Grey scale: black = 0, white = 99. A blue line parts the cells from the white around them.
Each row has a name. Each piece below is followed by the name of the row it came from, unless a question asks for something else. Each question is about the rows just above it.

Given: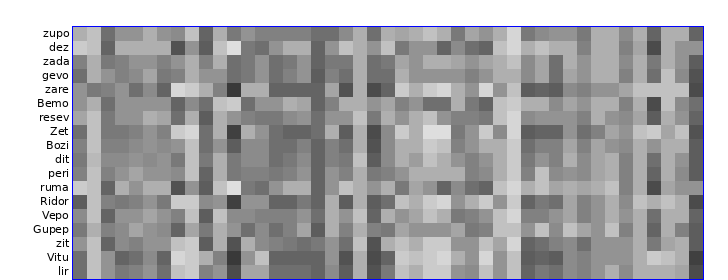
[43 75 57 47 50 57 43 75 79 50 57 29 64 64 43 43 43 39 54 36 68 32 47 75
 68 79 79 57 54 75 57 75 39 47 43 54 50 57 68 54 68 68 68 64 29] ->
lir
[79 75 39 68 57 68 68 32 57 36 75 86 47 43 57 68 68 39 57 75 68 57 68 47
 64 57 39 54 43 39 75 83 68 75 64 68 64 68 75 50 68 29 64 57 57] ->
ruma
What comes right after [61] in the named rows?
[75]
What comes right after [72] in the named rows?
[54]

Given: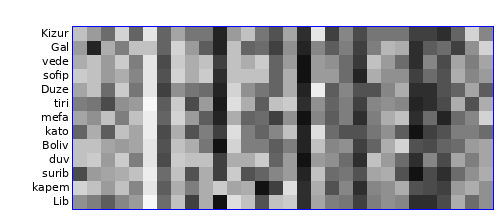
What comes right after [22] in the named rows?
[75]
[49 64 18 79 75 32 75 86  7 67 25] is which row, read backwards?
Lib
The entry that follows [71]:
[67]
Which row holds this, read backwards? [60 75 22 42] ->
vede
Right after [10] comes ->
[86]
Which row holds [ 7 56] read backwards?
mefa

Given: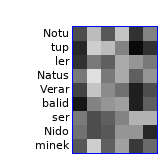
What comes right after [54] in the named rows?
[44]
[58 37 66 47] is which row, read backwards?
Natus
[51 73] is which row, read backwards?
tup

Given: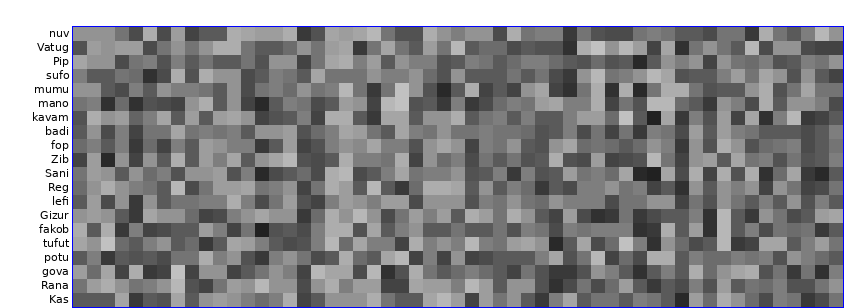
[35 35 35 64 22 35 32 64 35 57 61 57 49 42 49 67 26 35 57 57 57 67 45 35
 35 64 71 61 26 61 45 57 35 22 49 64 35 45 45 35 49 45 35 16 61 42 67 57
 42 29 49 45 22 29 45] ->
Kas
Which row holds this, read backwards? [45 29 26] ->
Reg
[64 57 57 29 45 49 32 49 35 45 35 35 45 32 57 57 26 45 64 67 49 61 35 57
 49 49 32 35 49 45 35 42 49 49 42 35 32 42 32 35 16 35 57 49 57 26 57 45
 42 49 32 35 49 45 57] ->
Pip
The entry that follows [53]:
[64]
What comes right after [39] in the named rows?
[49]

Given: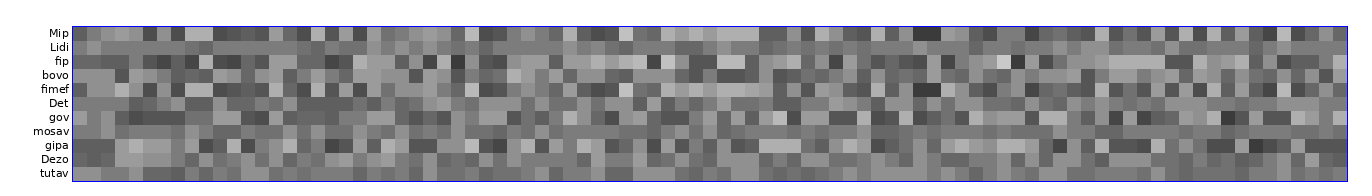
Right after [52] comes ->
[44]
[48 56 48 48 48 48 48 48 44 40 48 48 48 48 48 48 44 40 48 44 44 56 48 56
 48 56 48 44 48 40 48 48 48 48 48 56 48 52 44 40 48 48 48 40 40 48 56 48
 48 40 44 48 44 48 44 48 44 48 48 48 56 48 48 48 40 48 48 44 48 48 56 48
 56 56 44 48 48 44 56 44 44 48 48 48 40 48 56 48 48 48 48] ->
Lidi
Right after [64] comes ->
[60]
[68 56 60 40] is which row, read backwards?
gov
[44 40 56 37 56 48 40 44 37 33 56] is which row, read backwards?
bovo

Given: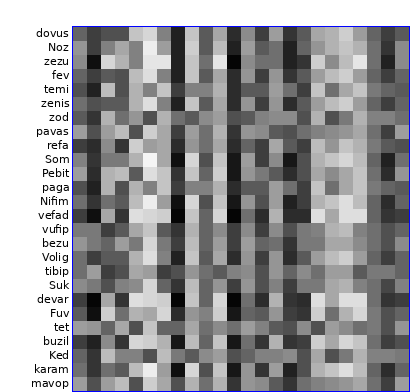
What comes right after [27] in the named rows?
[50]
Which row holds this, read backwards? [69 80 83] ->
buzil

